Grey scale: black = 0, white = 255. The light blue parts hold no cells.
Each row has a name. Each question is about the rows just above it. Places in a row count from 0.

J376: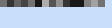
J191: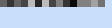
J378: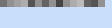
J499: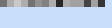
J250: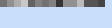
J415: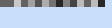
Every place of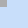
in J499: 1 3 7 9
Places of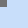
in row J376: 0 4 14
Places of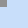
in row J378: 1 5 7 9 14
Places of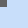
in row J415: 0 1 3 12

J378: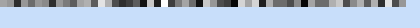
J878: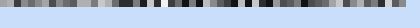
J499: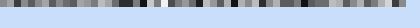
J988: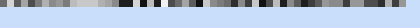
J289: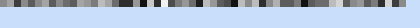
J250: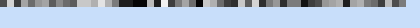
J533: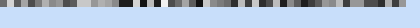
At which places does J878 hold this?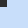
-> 17 18 22 37 54
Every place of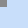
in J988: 7 16 30 34 41 47 48
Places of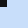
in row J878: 26 28 33 35 38 43
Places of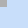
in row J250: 13 15 30 48 51
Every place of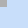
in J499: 32 34 39 48 51 54
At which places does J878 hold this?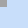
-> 0 6 47

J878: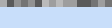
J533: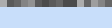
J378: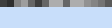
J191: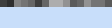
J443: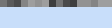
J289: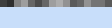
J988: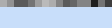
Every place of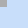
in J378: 7 8 10 11
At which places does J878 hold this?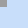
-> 7 9 10 14
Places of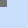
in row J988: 4 14
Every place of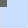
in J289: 4 6 11
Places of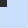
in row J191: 1
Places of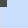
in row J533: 6 9 10

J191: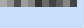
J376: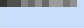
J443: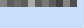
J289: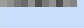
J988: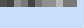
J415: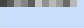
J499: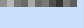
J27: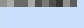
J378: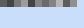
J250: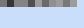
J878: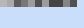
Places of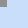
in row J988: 2 6 7
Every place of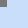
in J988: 3 5 9 10
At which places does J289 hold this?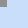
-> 1 4 7 9
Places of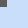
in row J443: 1 3 5 7

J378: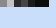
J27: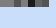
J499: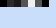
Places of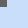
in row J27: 5
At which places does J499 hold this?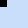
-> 0 6
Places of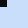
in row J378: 5 6
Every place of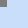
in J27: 0 1 3
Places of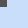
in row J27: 2 6

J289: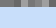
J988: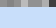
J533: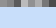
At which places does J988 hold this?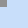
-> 0 2 4 5
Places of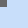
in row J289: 2 7

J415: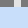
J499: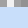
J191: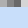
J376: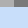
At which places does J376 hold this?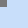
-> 2 3
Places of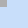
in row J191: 0
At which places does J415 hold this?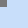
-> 0 1 3
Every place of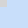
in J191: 3
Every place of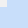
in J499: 1

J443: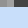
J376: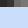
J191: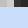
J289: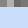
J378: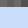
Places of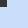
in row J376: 1
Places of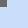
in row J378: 0 2

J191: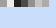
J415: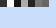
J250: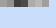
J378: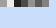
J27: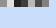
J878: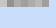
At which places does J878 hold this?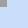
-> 3 6
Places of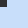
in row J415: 0

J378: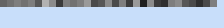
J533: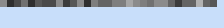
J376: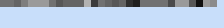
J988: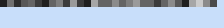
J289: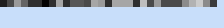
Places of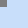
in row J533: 13 16 17 20
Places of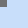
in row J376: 0 1 7 14 20 21 22 23
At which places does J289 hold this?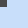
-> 1 12 21 23 24 25
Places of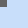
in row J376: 2 9 10 11 15 17
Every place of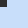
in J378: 23 28
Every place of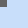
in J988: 4 7 14 15 17 20 21 23
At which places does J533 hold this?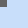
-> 14 15 24 26 27 29

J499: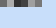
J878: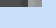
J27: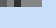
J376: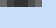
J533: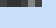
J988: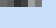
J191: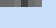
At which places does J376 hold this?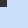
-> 2 3
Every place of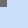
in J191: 0 1 4
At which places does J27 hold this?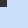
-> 2
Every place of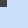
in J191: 3
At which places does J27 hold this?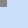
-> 1 3 4 5
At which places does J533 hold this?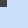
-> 0 3 5
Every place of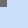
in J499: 0

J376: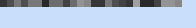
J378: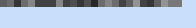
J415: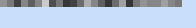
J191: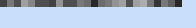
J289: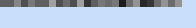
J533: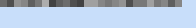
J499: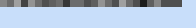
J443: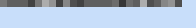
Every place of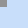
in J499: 4 14
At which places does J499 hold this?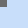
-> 1 5 8 10 11 15 18
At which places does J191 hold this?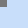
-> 1 11 15 21 23

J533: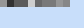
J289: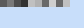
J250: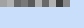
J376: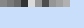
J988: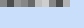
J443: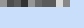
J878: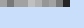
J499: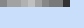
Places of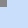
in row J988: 0 3 7
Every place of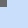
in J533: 5
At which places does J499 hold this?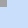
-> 1 2 5
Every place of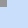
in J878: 6
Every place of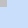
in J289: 4 9

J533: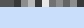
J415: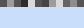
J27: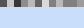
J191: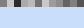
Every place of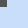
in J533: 0 1
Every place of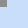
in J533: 3 8 10
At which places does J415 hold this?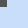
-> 0 2 5 11

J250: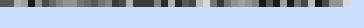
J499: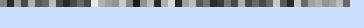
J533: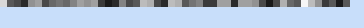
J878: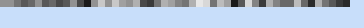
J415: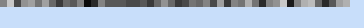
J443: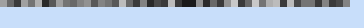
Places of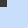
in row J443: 2 19 23 25 31 34 40 45 47
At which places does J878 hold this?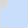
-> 29 35
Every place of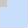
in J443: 33 36

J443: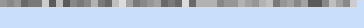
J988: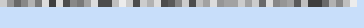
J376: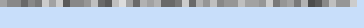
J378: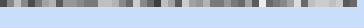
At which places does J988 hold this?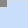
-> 3 10 25 39 48
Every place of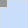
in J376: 12 29 32 33 37 40 48 49

